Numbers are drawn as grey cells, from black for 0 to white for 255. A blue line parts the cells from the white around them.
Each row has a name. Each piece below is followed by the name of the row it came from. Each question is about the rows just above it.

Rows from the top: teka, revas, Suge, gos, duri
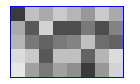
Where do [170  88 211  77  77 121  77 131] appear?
revas
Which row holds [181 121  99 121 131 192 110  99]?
Suge

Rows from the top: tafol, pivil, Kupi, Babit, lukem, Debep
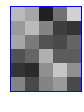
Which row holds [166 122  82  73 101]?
Kupi
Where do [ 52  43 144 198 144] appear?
lukem
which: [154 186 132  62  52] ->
pivil

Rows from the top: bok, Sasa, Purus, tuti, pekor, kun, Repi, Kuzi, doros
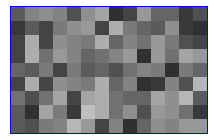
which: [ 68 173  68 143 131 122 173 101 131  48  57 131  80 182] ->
kun
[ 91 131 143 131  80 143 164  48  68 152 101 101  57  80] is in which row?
bok
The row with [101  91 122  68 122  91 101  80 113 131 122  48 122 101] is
pekor

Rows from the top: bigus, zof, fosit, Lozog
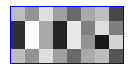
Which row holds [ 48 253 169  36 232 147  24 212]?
fosit
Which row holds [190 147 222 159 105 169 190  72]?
bigus
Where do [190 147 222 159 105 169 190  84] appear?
Lozog

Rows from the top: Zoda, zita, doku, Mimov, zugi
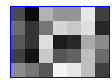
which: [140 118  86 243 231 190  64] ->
zugi
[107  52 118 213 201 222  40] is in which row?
zita
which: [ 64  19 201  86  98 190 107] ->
Mimov
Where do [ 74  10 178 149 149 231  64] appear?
Zoda

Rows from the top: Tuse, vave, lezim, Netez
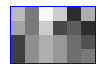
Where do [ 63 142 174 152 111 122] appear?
Netez
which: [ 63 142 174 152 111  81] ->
lezim
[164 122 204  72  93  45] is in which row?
vave
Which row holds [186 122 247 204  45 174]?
Tuse

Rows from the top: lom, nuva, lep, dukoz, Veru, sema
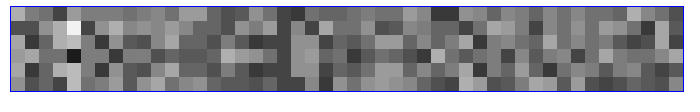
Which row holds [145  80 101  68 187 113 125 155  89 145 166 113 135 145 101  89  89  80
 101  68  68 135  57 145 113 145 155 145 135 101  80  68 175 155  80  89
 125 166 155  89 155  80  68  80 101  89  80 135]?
sema
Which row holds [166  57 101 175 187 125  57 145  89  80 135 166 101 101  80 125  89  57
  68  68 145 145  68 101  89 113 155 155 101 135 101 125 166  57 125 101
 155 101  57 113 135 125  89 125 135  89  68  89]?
Veru
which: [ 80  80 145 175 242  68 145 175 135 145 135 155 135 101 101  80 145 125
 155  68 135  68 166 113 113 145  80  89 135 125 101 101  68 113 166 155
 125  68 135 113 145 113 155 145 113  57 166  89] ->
nuva
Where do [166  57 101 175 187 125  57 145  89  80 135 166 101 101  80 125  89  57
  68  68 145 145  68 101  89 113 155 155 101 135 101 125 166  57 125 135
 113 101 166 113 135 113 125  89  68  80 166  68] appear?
lep

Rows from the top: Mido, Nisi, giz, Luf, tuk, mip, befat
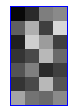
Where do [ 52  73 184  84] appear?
mip
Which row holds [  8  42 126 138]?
Mido

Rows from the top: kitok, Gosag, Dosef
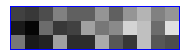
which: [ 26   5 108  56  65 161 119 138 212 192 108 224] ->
Gosag
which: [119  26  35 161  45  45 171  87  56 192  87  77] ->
Dosef

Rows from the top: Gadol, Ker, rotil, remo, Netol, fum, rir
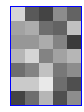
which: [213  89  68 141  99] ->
Gadol
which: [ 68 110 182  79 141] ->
rir
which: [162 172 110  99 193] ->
Ker

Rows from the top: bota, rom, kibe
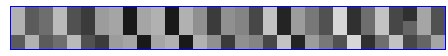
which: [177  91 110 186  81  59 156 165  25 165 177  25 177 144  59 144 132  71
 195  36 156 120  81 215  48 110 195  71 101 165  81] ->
rom
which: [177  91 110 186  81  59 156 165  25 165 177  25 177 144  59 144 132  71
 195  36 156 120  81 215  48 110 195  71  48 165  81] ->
bota
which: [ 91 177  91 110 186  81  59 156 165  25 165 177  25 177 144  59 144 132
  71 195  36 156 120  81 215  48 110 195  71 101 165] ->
kibe

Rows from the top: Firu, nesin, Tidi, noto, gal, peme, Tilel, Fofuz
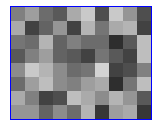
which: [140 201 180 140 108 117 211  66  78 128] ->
gal
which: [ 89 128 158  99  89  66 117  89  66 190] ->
noto
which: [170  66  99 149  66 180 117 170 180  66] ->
nesin
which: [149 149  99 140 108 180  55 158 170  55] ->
Fofuz
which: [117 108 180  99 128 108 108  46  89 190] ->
Tidi

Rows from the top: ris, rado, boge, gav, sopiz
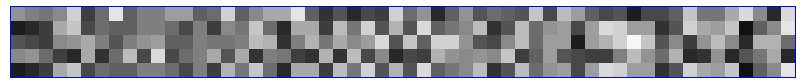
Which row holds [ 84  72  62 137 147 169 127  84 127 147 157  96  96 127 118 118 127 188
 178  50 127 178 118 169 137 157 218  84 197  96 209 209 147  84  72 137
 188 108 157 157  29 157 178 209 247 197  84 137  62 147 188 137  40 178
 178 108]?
boge
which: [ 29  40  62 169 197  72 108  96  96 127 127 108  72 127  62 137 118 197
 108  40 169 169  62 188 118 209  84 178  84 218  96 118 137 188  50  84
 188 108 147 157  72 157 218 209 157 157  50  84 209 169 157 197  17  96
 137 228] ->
rado
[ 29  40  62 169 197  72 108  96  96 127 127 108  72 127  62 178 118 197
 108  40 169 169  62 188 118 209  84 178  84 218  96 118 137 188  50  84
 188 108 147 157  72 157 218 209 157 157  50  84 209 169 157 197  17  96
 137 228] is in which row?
sopiz

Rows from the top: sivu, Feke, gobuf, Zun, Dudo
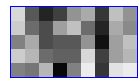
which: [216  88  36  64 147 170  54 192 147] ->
sivu
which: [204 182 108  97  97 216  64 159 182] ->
Zun

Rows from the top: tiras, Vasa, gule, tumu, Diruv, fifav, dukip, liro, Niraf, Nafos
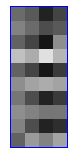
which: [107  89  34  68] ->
tiras
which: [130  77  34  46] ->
Niraf
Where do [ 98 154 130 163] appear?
Nafos
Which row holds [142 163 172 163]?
fifav
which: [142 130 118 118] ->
liro

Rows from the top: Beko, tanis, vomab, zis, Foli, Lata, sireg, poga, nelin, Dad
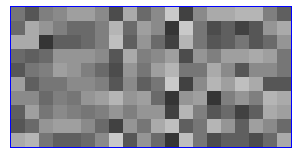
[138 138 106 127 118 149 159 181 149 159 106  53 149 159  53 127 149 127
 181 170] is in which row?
sireg
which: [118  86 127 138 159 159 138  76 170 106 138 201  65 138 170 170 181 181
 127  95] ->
Beko

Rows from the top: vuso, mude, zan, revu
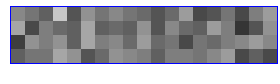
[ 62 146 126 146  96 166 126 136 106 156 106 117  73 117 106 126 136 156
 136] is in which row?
zan
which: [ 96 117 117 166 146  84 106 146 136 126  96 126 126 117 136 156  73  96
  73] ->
revu
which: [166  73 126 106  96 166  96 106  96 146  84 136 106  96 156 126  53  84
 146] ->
mude

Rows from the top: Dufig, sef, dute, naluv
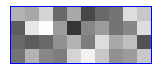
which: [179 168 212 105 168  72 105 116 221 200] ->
Dufig
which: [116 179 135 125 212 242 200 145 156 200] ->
naluv

